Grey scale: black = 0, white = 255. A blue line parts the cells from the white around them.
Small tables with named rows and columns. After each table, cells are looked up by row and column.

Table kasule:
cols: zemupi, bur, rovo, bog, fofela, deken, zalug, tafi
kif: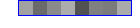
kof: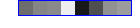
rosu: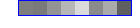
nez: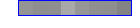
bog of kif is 172
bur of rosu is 122
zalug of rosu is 170
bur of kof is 133
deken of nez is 143
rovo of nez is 143
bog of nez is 168
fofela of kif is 81
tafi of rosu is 95

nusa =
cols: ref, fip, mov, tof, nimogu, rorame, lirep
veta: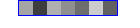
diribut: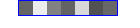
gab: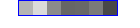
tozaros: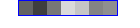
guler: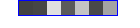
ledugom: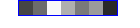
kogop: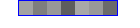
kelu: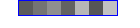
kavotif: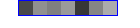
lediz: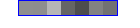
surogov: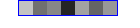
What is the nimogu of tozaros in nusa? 198
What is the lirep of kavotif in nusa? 172
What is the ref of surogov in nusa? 195
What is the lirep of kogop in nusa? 107
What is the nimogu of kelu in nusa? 183
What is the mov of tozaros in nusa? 119
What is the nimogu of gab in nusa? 104
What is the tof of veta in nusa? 143
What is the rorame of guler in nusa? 73
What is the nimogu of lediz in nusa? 77
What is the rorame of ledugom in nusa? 155
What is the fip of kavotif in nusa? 144

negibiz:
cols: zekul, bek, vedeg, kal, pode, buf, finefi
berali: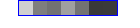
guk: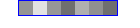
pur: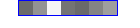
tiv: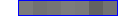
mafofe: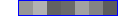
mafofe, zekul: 150
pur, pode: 106
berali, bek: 126
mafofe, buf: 132
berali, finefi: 58
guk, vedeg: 151
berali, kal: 160
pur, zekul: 107
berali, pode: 115
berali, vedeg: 114
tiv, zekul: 123
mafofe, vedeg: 98
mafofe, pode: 162
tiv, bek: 113
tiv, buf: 98
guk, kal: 111
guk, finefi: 111
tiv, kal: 124

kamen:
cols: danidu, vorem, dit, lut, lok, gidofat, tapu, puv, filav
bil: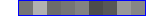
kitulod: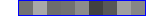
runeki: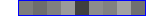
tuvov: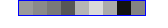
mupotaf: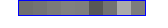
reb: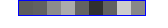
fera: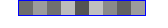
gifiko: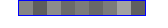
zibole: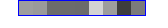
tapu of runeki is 129
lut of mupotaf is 128
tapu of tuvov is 171
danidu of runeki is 125
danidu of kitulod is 114
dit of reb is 140
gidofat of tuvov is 217
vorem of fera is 156
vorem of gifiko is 93

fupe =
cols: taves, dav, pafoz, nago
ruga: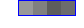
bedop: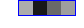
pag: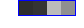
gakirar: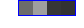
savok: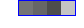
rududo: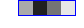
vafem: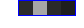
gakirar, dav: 159
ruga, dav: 128
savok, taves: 117
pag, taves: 46
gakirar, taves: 108
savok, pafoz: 77
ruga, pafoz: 93
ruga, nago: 108
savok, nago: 196
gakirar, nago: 50
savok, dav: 102
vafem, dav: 167
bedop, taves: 172
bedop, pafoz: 105
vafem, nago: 30
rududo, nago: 231
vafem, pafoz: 42

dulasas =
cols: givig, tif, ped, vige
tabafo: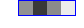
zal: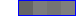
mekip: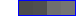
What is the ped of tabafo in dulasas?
139
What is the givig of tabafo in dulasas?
146
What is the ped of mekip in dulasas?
111
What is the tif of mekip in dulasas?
79
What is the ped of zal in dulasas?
116
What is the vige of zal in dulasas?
126
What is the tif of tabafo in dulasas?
56
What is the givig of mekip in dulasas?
76
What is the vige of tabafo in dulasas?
236
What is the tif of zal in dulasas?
124
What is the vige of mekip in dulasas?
116

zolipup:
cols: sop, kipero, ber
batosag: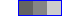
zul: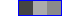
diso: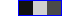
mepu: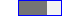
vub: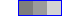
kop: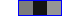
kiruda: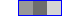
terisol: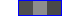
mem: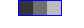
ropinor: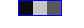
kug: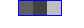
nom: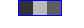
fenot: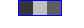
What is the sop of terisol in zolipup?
79
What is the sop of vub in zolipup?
125
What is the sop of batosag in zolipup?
99
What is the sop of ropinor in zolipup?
12
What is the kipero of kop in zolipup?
19
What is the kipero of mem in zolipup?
111
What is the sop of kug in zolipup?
95
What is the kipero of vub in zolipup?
155
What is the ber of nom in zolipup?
94
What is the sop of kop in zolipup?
124
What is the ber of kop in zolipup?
149
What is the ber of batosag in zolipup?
204
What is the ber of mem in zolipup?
187
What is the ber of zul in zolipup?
138
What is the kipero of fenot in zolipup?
191
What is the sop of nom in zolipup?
50

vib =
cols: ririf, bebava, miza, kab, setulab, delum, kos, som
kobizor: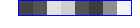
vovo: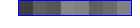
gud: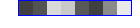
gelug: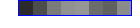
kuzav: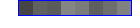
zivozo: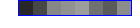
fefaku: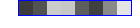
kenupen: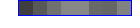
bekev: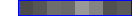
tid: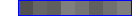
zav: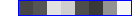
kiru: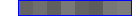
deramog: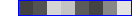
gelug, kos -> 96
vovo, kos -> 108
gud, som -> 234
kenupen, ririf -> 62
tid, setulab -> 116
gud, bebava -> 83
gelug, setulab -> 150
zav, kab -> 207
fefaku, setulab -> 93
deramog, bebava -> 83
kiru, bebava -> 111
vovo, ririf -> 62
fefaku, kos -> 138
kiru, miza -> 95
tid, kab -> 127
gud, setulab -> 88
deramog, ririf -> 66
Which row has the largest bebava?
kiru

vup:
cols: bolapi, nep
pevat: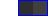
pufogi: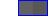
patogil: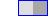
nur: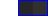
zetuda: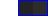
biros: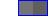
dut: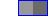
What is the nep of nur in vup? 48
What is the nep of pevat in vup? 63
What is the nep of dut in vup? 106
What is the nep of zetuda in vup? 44
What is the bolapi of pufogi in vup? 97
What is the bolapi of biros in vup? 116
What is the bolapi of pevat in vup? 46
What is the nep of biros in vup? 95
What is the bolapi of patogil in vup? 222
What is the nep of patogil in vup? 167
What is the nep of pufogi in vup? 87
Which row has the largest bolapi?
patogil

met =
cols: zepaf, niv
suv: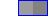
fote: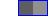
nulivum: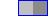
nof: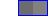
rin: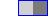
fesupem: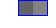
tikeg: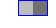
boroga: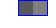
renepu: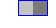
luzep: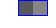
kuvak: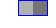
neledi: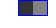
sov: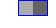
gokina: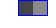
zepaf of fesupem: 99
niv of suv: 130
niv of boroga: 127
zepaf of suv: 156
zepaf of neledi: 51
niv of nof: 129
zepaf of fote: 94
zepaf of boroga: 88
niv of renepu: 121
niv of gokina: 137

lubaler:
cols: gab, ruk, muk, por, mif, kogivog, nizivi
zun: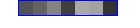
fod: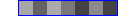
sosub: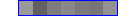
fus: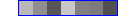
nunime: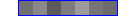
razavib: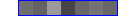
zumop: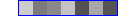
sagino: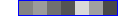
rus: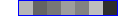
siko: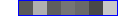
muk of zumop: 137
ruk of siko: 176
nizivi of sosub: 146
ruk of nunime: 137
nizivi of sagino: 72
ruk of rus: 100
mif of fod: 67
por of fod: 121
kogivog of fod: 138
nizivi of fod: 67
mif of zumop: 82
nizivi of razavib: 103
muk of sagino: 112
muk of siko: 94
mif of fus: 129
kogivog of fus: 124
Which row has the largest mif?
sagino

